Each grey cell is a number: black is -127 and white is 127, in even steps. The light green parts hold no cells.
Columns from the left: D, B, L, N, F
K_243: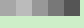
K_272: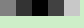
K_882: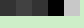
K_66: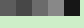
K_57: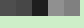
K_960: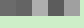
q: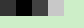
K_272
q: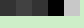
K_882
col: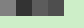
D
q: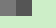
K_243
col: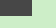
B
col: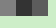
D

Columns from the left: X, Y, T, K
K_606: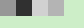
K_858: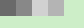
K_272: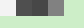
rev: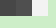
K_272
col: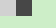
T
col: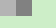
K
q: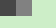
K_272
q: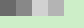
K_858

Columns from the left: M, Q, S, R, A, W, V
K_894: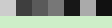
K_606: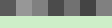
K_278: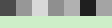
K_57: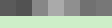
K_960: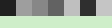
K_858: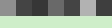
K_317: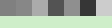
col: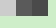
M
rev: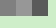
K_606
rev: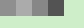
K_57
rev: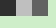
K_960

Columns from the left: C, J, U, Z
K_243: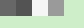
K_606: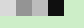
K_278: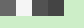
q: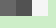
K_243
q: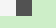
K_278
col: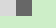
C

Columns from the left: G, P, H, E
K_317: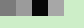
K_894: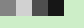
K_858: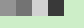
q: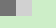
K_858
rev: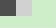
K_894
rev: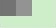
K_858

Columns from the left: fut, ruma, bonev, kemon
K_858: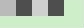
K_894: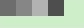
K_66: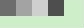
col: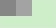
ruma
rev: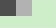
K_894
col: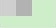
bonev

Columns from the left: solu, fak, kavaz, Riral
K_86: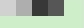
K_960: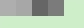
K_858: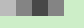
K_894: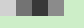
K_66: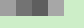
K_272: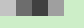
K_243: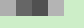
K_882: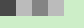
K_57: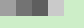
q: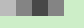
K_858
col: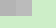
Riral
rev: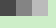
K_858

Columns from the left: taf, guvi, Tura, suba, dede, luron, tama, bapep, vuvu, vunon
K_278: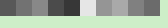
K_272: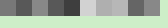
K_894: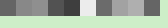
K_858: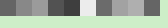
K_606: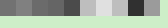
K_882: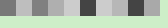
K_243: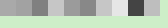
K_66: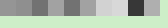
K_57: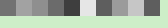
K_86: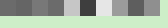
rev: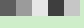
K_86
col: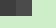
dede
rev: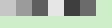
K_57
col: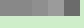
Tura
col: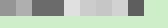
tama
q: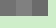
K_606

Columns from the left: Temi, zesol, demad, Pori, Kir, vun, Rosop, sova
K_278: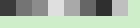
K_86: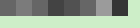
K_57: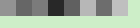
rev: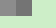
K_278
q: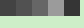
K_86
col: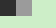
Rosop
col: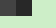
Pori
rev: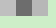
K_57
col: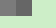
zesol

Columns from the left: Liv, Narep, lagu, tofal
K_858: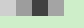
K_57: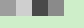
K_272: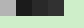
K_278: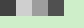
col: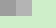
Liv
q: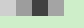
K_858
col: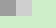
Narep
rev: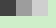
K_858
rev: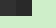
K_272

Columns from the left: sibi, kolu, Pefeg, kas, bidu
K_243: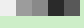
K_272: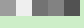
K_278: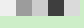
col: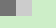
Pefeg
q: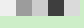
K_278
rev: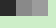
K_243
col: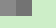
Pefeg

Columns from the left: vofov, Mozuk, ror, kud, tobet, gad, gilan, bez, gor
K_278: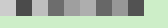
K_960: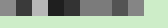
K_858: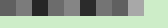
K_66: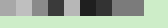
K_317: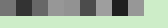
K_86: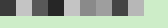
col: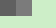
bez
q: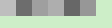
K_278
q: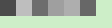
K_278
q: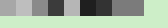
K_66
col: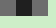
kud

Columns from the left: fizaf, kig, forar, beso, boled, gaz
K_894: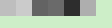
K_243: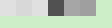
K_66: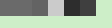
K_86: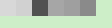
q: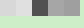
K_243
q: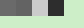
K_66
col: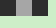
boled
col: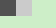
beso
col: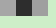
boled
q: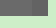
K_66

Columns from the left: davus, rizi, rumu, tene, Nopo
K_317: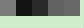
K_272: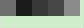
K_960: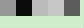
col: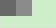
Nopo
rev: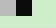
K_960
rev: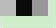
K_960
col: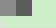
Nopo
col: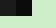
rizi
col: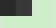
rumu

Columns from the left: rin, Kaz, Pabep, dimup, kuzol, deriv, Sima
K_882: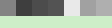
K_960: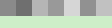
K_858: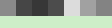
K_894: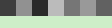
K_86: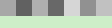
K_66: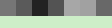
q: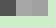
K_66
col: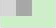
kuzol
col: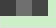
Kaz

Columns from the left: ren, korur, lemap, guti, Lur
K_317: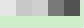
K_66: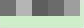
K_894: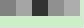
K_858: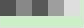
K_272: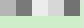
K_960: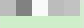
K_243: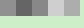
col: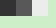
lemap
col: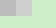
guti

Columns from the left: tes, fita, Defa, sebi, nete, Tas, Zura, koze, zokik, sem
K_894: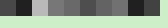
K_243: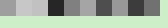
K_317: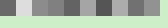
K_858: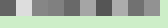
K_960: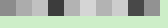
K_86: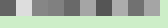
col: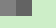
nete
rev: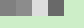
K_317
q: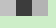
K_960
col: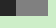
sebi
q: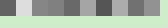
K_858
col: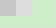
fita

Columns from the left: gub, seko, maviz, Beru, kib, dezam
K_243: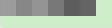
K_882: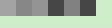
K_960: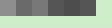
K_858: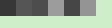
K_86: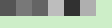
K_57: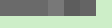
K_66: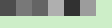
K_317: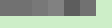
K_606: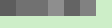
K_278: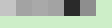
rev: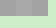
K_278
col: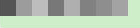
Beru
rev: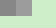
K_243
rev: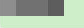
K_606
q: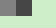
K_882
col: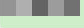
dezam
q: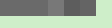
K_57

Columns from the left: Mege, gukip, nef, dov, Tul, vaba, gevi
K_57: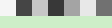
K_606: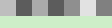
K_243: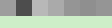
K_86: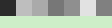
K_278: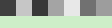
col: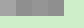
Tul
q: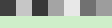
K_278
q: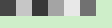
K_57

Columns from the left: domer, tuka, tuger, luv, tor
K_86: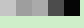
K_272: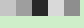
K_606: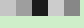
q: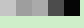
K_86
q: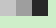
K_272
